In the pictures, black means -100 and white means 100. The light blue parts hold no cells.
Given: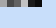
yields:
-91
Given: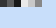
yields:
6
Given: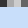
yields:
-21
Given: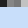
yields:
52
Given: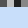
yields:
6
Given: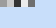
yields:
-14
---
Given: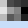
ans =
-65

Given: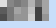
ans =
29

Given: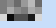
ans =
-16

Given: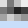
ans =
86

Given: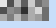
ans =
10

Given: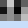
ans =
-25
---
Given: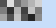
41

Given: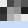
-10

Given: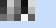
-89

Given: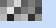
-4

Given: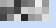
87

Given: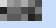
-4

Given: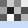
8

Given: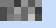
-30
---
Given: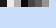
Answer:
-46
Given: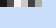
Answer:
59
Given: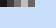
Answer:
-8
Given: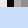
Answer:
-92
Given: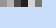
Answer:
-74
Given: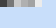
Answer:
38
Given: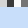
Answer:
-54
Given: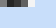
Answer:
-57
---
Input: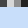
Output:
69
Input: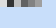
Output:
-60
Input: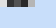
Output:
-59
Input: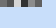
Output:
-36
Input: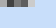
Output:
-48
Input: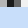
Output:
-79
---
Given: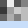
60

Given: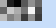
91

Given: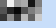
-1

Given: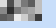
30

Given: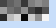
-66

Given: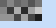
26
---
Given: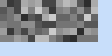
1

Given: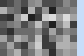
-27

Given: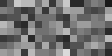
23

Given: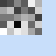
100

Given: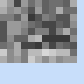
34

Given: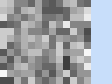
-40
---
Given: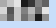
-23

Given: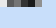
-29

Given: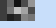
-76

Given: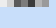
64

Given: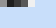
-76

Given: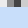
12
